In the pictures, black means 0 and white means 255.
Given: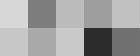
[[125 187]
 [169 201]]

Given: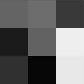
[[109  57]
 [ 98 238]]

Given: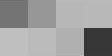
[[151 183]
 [186 176]]

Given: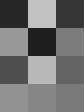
[[193  54]
 [ 31 124]]

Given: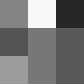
[[247  38]
 [119  89]]

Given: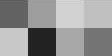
[[157 209]
 [ 35 167]]
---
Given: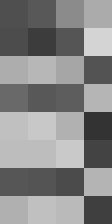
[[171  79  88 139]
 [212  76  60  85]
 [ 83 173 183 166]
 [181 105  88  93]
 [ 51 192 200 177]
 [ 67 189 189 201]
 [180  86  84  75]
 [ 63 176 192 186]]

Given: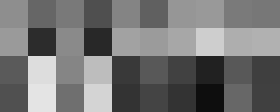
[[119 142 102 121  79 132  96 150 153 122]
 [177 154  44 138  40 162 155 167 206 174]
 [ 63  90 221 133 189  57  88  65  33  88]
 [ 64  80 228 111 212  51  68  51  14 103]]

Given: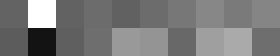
[[133  99 255  98 108  97 108 119 135 122]
 [110  92  19  95 110 153 148 104 159 170]]

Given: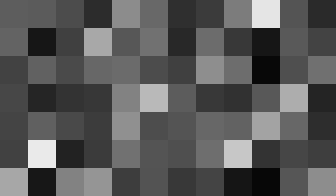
[[ 42  93  91  76  44 140 104  47  59 124 229  84]
 [ 67  99  22  64 168  87 113  40 108  56  22  89]
 [112  66  97  74 103 107  76  64 142 109   8  79]
 [ 36  71  37  51  55 130 185  92  56  49  88 173]
 [ 45  68  96  73  60 144  77  84 103  98 163 103]
 [ 62  65 234  34  59 113  84  79 110 199  51  70]
 [141 167  23 130 149  61  83  56  68  21   7  86]]

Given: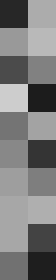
[[172  39]
 [185 153]
 [129  75]
 [ 28 205]
 [163 116]
 [ 52 136]
 [126 158]
 [175 167]
 [ 67 167]
 [ 30 113]]

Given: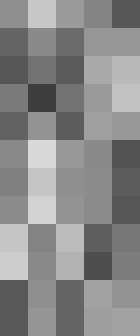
[[ 87 143 200 155 132]
 [151 100 138 107 150]
 [185  86 115  90 169]
 [193 122  61 115 154]
 [152  98 147  92 159]
 [ 83 137 217 152 138]
 [ 92 128 197 143 140]
 [ 86 139 210 147 139]
 [119 198 131 188  95]
 [125 205 137 178  78]
 [147  88 143 100 162]
 [161  89 149 100 158]]

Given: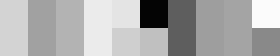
[[251 211 161 179 235 228   4  94 158 164]
 [137 211 161 179 235 207 192  94 158 164]]

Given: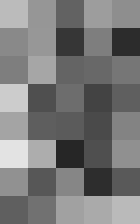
[[142 187 150  98 157]
 [ 44 137 151  54 126]
 [118 126 166 100 104]
 [ 95 204  79 109  67]
 [131 164  94  91  74]
 [144 227 173  38  79]
 [ 89 145  87 134  45]
 [186  95 113 161 170]]
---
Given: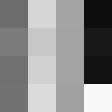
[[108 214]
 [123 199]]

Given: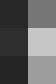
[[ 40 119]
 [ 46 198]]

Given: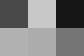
[[ 72 199]
 [177 172]]

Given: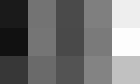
[[ 26 115]
 [ 17 117]]

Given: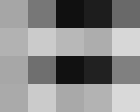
[[166 119]
 [178 203]]

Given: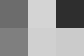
[[108 212]
 [127 208]]
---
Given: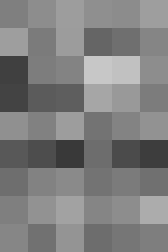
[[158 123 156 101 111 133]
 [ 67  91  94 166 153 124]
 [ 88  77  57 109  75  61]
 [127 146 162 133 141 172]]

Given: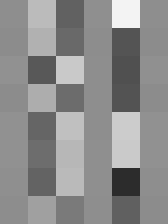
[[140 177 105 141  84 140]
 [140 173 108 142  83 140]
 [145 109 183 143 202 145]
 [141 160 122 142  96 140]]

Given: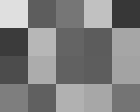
[[ 59 183 100  92 166]
 [126  96 177 167 116]]

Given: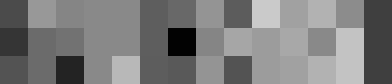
[[ 53 107 114 137 137  94   2 133 166 156 168 137 195  63]]

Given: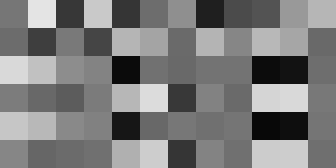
[[108  62 121  69 181 164 106 180 134 184 166 105]
 [124 104  92 123 183 220  56 130 106 213 217 120]
 [134 102 107 112 176 205  53 131 112 204 205 111]]

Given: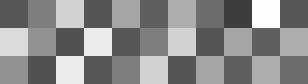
[[219 146  81 235  86 126 210  85 165  95 173]]
